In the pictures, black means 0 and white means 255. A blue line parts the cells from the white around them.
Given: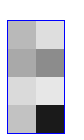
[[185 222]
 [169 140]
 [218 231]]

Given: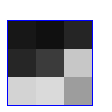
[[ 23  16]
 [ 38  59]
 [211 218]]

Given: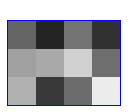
[[100  36]
 [160 169]
 [177  57]]

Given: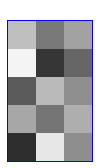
[[191 120]
 [244  54]
 [ 90 186]]

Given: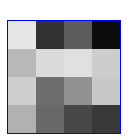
[[231  50]
 [184 219]
 [207 110]]

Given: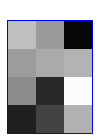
[[192 154]
 [156 170]
 [140  41]]

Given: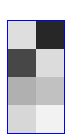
[[222  39]
 [ 71 220]
 [176 193]]

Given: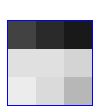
[[ 66  42]
 [224 224]
 [236 218]]

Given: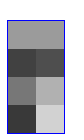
[[155 155]
 [ 65  78]
 [119 177]]
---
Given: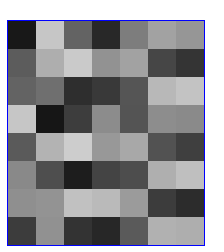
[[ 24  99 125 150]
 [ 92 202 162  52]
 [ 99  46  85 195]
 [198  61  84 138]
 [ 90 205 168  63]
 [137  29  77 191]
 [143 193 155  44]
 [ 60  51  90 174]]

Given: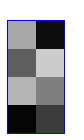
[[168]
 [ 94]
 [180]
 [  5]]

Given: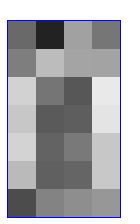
[[105 161]
 [126 164]
 [210  87]
 [199  94]
 [211 121]
 [186 101]
 [ 76 142]]

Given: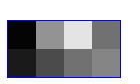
[[  4 228]
 [ 26 113]]

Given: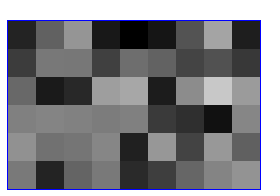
[[ 35 149   0  83  30]
 [ 60 119 110  68  56]
 [104  40 167 140 155]
 [128 129 128  47 134]
 [145 117  32  67  96]
 [121 100  42 102 147]]

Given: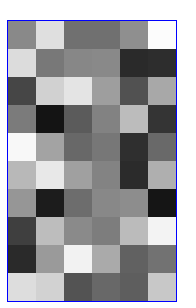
[[137 112 143]
 [220 135  42]
 [ 70 228  81]
 [123  91 188]
 [248 104  47]
 [184 160  43]
 [150 109 141]
 [ 63 138 187]
 [ 42 242  97]
 [221  83  94]]

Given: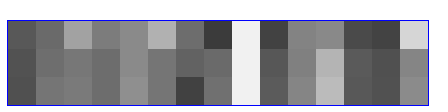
[[ 88 162 138 109 241 131  74 214]
 [ 82 119 138  98 241 128  90 133]
 [ 80 122 143  65 241 133  88 139]]
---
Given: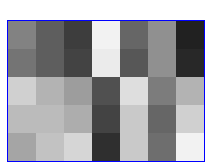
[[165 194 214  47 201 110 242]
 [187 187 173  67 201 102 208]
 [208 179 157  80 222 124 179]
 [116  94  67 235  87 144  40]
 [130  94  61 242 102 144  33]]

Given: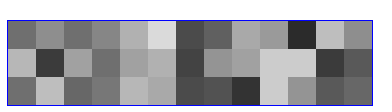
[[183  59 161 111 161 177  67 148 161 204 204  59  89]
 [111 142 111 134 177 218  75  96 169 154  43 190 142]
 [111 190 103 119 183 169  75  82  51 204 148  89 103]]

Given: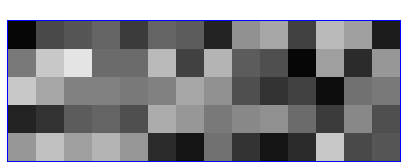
[[121 200 228 107 107 186  65 180  92  79   6 159  43 151]
 [151 192 159 180 151  43  20 113  51  20  43 200  73  86]
 [200 166 129 129 121 129 166 144  79  51  65  12 113 121]
 [ 35  51  92 100  79 172 151 121 136 144 107  59 136  79]
 [  6  73  86 100  59 100  92  35 144 166  65 186 159  27]]

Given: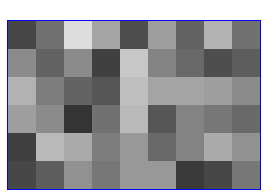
[[ 71 113 220 164  78 158  99 178 113]
 [ 64 185 170 125 152 105 131 170 145]
 [ 71  93 145 119 152 152  58  71 119]
 [139  99 139  64 199 131 105  78  93]
 [178 125  99  86 191 164 164 158 139]
 [158 139  52 113 185  86 131 119 105]]

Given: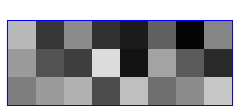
[[126 155 177  76 191 111 140 199]
 [185  55 140  49  27  97   5 133]
 [155  83  62 220  19 163  90  41]]

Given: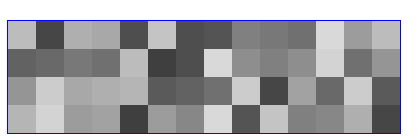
[[188  70 175 168  78 196  78  84 128 120 112 217 156 188]
 [149 204 168 175 181  90  98 112 204  70 162 105 204  90]
 [181 211 156 162  63 156 135 217  84 196 128 135 175  70]
 [ 98 105 120 112 188  63  78 217 142 128 142 211 112 149]]

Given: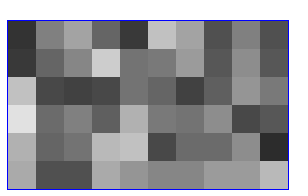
[[ 51 128 163 101  57 193 163  80 128  80]
 [ 57 101 134 205 115 121 155  87 141  87]
 [225 107 128  95 177 121 115 141  72  87]
 [177 101 115 185 193  72 107 107 141  44]
 [170  80  80 170 149 134 134 155 155 185]
 [193  72  65  72 115 101  65  95 149 121]]
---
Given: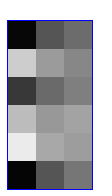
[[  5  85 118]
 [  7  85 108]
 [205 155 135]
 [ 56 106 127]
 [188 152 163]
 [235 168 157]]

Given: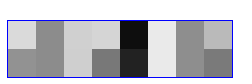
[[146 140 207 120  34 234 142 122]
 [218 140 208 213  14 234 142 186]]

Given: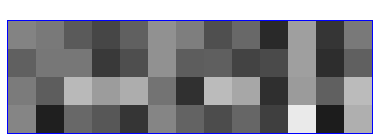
[[133  31 104  87  53 133  99  76 102  63 234  28 175]
 [131 121  90  70  96 145 126  79 104  41 159  53 121]
 [ 96 119 119  57  78 145  93  95  67  74 159  45  96]
 [123  93 185 156 173 115  48 187 167  47 155  96 187]]

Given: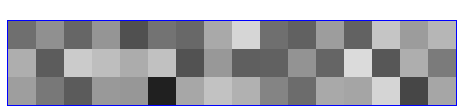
[[158 120  91 153 151  32 167 194 177 132 108 169 165 213  70 166]
 [111 144 102 149  80 115 104 169 214 111  97 157  98 197 156 182]
 [174  92 203 190 172 193  82 152  95  97 147 101 219  87 174 123]]

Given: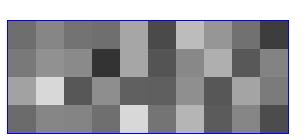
[[107 134 132 111 216 116 181  91 134  76]
 [110 134 115 111 166  74 188 150 113  61]
 [121 145 138  51 166  84 136 175  88 131]
 [162 216  87 142  96  95 143  87 164 123]]

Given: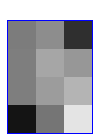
[[ 20 117 228]
 [124 141  47]
 [126 166 151]
 [126 156 180]]

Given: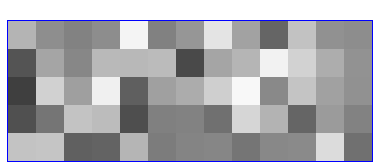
[[195 197  96  99 181 124 132 134 117 136 138 220 112]
 [180 142 130 141 244 129 150 228 162 101 194 145 141]
 [ 84 165 135 185 184 187  73 165 181 242 210 173 146]
 [ 63 209 159 240  95 160 172 207 248 137 196 161 145]
 [ 80 117 195 188  78 128 130 112 214 179 101 155 130]]
